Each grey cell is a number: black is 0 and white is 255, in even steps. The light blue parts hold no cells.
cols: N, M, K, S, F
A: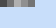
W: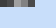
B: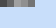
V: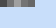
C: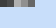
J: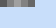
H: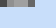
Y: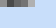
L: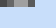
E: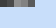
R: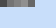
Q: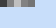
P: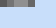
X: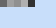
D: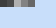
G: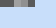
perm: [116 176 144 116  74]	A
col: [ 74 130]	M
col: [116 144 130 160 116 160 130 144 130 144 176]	S
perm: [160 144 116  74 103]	B

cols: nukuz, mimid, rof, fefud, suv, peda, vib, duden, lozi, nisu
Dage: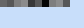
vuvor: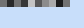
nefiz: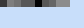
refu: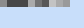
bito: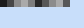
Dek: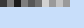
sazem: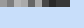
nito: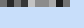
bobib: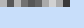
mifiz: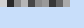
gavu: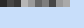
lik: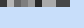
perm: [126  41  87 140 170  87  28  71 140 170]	bito
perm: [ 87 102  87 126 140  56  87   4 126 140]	Dage
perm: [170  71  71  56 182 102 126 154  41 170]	lik
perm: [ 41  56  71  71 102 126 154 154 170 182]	gavu
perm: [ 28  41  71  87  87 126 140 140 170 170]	bito
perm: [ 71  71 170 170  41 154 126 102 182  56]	lik

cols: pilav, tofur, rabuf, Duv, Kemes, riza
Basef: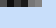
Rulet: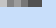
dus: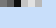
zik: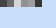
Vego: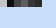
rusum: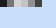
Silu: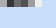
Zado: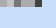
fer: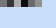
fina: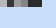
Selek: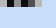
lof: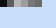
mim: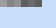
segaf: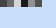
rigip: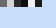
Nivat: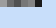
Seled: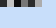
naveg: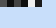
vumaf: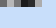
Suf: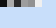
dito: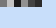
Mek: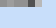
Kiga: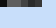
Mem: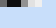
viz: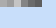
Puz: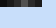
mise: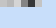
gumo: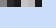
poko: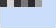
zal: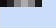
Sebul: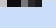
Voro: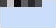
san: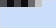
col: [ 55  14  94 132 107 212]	tofur
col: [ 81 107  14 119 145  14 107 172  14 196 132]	pilav
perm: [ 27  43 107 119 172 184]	vumaf

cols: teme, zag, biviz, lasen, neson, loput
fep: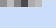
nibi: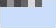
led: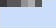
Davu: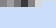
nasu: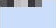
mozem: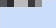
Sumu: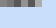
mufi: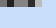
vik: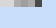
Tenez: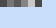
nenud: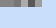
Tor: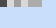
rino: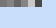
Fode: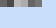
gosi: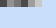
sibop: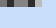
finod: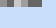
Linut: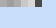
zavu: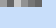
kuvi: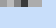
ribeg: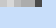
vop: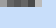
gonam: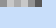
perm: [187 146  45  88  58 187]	mozem
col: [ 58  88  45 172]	neson
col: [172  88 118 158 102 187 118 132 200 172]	biviz
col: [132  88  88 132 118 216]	teme
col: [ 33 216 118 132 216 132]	zag
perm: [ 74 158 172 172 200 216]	Linut
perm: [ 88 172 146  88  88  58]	led

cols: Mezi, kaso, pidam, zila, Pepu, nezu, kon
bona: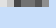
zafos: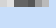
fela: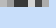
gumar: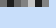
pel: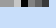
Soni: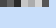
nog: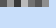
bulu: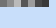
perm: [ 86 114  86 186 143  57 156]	nog
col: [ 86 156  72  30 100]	nezu

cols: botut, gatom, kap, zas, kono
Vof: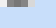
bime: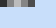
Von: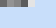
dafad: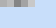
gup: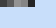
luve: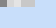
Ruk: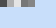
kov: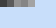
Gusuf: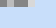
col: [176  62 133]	botut
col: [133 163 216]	kono
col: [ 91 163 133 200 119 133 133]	zas
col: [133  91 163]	zas
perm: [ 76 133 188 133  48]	bime

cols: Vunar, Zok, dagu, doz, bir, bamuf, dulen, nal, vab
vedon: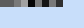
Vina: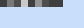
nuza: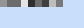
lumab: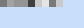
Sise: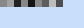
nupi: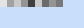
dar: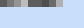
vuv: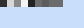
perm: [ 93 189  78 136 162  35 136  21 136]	Sise
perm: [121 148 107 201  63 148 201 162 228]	nupi

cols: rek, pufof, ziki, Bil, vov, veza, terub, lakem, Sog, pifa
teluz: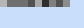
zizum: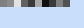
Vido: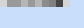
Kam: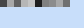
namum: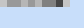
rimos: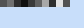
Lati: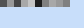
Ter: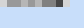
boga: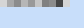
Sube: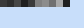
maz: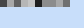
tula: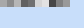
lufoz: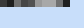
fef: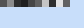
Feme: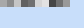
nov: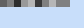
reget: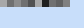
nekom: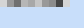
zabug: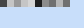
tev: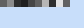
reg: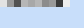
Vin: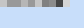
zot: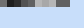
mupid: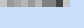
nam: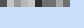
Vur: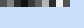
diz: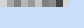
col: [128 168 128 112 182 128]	terub
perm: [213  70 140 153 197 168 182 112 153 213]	nekom
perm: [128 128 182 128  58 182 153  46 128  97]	nov
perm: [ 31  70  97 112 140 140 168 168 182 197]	maz
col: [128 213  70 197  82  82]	rek

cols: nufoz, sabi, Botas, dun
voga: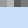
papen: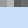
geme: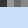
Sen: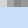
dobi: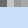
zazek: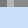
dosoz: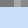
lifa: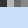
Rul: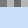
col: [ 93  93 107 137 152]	Botas
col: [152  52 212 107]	nufoz

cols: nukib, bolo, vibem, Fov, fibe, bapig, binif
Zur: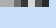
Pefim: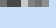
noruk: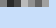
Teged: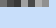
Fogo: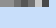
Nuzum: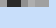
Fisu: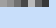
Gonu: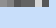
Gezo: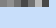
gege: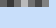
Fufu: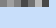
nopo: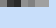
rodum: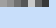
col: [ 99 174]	bapig
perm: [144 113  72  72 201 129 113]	Pefim
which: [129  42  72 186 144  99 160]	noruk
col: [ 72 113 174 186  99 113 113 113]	fibe
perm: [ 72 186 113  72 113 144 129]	Gezo

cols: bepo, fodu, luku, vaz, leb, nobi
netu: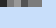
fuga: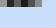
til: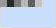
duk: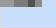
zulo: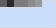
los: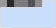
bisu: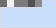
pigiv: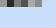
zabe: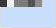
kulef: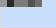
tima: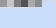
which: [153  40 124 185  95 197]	til
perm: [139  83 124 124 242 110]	bisu
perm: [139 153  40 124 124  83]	los
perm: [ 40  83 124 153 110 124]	kulef
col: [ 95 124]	luku

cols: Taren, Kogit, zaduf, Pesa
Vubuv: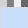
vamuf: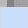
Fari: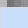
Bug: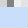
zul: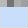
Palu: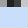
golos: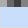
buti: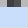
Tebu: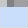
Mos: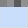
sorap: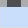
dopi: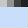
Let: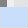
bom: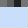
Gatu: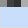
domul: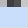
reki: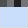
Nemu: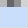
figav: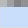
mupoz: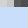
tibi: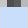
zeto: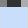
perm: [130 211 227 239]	Bug
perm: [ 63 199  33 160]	Palu

